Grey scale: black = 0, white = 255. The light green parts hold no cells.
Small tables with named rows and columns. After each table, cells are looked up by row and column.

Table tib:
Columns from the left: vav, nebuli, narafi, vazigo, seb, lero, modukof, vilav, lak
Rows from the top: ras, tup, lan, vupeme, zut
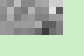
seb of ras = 135
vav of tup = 143
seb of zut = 126
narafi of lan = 123
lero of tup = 140
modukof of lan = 129

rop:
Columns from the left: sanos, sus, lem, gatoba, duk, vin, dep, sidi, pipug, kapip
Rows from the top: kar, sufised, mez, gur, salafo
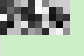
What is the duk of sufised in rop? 54
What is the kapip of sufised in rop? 202
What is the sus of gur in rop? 15
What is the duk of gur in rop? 56
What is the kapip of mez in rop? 49
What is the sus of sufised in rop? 105
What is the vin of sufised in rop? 252

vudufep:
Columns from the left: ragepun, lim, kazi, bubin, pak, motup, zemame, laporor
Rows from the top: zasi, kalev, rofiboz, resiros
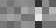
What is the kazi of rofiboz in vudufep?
152
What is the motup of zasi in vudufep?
50
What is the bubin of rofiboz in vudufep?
117
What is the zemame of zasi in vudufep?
140
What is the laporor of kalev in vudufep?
182
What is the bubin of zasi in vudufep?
141
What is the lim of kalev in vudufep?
136
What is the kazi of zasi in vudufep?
137
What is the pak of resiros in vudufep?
144
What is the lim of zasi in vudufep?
118
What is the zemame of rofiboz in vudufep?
149
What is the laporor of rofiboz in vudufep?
157
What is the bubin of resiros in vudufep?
150
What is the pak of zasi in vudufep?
133
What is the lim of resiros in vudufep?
104

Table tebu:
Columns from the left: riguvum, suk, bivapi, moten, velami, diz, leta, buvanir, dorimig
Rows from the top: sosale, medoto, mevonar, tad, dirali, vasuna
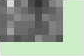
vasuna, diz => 138
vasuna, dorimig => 85
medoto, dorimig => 120
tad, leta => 93
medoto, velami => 88
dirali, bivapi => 108
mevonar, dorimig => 115
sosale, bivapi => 105
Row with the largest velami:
mevonar

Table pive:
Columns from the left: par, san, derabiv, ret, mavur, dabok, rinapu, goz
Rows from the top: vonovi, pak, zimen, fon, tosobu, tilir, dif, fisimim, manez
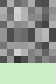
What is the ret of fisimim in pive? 180
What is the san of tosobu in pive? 77
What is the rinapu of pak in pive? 107
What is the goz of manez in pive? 115
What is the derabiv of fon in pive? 137
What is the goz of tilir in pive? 72
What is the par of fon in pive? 104
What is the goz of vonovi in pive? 167
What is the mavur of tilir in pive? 74
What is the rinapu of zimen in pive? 94
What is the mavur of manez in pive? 131

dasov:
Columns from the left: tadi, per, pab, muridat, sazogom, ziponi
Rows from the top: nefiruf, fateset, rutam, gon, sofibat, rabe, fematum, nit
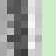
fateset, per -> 87
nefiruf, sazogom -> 229
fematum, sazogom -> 246
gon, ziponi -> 200
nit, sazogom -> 207
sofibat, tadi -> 171
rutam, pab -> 93
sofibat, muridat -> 67
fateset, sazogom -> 222
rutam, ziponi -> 196
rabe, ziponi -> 178
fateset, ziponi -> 201
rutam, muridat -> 84
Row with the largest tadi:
rabe

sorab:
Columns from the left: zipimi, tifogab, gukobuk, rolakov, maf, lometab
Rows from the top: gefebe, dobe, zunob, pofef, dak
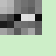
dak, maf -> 165
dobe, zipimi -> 181
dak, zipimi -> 162
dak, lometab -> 97
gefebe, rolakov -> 113
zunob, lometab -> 13
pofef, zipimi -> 27
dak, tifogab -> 136
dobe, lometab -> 132
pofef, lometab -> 90
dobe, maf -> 93
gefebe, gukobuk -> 126
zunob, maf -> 221

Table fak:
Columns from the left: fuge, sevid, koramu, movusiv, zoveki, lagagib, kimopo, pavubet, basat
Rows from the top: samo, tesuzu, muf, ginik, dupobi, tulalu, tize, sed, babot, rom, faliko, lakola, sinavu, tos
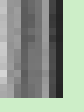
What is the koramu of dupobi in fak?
145
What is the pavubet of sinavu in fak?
72
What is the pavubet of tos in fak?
71
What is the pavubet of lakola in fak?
76
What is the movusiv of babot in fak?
98
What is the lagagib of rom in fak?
119
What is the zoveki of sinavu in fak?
112
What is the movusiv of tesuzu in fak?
92
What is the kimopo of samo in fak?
155

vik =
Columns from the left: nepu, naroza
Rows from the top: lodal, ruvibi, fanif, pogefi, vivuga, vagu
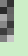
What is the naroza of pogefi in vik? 59
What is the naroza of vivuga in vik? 101
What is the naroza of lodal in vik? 50
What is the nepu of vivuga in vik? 61
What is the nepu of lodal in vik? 124
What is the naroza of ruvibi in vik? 98
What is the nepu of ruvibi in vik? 41
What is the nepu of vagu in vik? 128
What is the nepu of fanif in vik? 168
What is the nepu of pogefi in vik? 135
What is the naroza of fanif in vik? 103
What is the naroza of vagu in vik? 198

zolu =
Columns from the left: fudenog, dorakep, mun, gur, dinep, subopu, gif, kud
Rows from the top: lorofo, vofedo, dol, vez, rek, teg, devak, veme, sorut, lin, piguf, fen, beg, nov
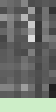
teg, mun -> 85
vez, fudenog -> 80
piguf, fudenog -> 95
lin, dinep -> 107
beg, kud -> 31
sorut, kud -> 72
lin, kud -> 76
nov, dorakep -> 93
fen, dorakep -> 103
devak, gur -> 90
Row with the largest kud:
teg

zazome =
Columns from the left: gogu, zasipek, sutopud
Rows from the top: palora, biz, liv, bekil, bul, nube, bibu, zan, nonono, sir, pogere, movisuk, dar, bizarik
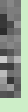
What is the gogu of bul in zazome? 44
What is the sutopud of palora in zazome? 117
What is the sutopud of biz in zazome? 125
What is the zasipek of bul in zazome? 96
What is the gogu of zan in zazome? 70
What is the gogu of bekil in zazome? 56
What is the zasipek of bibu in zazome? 135
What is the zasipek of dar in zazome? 155
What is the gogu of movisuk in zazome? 156
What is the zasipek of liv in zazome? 126
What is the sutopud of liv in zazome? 117
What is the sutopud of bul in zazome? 112
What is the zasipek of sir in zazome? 61
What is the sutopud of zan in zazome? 116
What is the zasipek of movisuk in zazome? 54
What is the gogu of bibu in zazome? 120
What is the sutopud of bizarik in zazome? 111
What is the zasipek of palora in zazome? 135
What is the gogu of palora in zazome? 118
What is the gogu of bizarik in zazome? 84
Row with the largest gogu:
nonono

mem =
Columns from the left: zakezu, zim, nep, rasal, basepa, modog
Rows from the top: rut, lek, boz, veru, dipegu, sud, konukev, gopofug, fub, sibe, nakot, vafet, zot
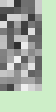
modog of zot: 192
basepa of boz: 61
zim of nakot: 189
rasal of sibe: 154
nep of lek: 91
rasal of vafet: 163
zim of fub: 167
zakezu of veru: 221
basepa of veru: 120
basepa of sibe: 227
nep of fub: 240
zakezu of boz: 59
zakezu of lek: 81
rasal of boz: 184
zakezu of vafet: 147
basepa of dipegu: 222
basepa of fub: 168
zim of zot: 69
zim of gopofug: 158

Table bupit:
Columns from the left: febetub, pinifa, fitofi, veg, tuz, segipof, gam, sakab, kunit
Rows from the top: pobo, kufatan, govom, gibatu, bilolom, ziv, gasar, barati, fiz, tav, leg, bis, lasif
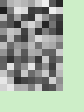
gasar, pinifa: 108
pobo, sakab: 88
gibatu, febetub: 100
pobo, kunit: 39
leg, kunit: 185
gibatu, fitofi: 40
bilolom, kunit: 46
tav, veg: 147
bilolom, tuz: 164
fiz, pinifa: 51
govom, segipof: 214
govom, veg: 71
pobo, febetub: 111
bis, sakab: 208
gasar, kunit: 121
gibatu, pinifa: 82

